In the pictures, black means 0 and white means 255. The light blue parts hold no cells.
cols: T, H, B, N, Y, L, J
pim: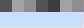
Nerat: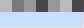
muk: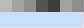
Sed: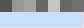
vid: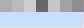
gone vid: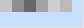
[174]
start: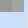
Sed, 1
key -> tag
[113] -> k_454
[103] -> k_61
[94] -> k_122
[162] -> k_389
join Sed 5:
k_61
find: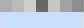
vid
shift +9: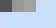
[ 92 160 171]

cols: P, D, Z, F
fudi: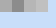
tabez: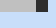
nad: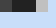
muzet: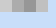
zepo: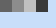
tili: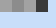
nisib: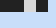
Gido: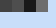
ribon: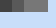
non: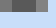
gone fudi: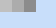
[182]
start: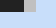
nad, 1
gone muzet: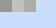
[204]
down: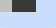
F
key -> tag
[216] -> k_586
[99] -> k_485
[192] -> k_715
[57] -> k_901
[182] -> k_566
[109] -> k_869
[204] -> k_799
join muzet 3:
k_715

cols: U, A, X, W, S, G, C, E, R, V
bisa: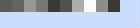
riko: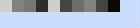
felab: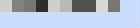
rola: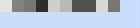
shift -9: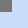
[110]
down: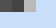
G
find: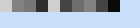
riko

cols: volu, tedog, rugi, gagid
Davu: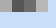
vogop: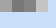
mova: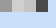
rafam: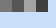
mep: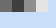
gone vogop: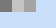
[131]
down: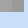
volu

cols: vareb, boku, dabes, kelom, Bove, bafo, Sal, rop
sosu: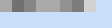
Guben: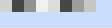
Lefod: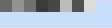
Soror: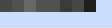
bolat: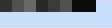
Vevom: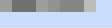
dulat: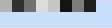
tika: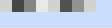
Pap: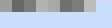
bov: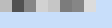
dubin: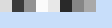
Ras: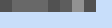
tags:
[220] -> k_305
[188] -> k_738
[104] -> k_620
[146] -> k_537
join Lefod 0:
k_620
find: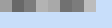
Pap
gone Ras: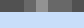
[93]
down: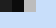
rop

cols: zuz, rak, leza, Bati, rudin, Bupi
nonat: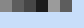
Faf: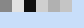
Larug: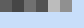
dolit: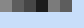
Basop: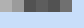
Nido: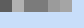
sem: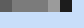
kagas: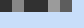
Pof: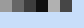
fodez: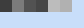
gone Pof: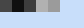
[102]
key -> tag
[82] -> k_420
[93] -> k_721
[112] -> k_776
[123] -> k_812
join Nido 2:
k_812
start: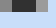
kagas, 1
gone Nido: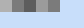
[165]

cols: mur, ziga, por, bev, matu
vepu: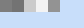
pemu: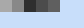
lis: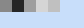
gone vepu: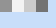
[125]
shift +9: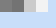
[134 124 212 252]
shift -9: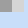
[149 204]
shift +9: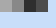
[178 145  56  85]

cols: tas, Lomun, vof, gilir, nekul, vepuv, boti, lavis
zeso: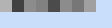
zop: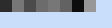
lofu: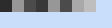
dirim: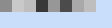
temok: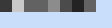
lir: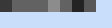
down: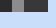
tas
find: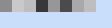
dirim
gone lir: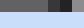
[87]
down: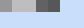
lavis
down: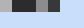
tas
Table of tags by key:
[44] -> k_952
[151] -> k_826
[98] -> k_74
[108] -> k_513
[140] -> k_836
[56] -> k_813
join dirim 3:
k_813
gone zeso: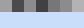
[129]

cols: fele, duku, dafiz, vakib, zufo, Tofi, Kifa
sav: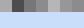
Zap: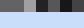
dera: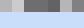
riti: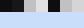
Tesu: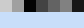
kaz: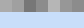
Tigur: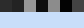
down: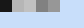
Tofi
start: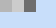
dera, 0
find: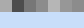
sav

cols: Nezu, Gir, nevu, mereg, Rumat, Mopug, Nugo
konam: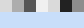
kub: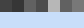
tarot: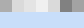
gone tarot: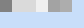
[228]
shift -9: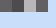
[ 88  67 174  88]
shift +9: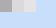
[182 227 237]
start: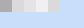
tarot, 0
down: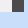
mereg
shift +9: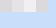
[227 237 249 227]
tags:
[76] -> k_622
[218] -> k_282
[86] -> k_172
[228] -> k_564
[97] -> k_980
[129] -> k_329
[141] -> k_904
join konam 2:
k_172

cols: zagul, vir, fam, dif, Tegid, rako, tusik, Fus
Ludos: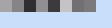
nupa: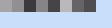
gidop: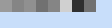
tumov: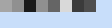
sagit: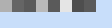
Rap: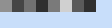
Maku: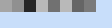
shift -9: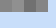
[124 135 104 124]
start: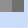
gidop, 2
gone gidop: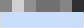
[154]
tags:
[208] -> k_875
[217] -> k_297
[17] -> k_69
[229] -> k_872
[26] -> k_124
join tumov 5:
k_297
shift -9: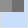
[135 104]
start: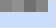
gidop, 1

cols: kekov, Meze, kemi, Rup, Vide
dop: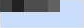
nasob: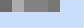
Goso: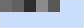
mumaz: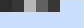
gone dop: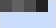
[66]
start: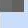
Goso, 0
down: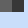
Meze
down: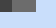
kekov
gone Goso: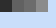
[88]
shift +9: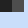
[43 86]

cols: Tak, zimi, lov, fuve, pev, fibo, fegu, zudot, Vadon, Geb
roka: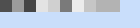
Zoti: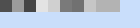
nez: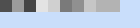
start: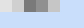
nez, 3
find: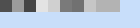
Zoti

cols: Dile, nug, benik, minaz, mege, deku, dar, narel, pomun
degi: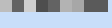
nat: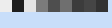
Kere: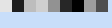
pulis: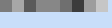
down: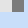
Dile
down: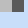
benik

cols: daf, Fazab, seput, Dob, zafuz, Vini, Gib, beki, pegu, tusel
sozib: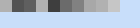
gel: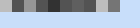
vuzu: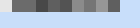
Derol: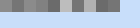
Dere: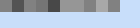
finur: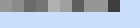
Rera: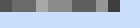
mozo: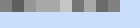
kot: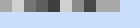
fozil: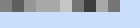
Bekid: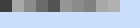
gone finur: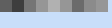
[159]
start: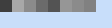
Bekid, 0
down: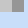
Vini

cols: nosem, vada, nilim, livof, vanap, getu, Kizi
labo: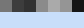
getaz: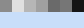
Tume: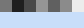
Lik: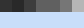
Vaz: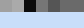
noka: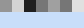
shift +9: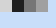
[221  40 127 169]
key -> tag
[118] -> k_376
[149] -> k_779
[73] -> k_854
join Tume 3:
k_779
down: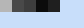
nilim
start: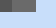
Vaz, 4
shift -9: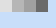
[215 173 151  97]
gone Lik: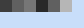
[50]
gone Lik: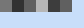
[41]

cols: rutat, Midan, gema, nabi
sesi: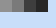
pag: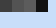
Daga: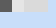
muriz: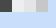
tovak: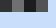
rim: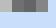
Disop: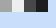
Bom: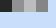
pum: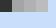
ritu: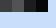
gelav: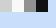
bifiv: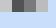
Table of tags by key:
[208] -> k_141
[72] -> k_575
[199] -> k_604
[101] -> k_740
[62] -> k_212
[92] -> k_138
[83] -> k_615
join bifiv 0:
k_604
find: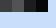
ritu
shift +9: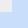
[247]
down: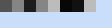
nabi
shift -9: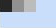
[ 30 136 179]
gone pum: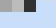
[177]

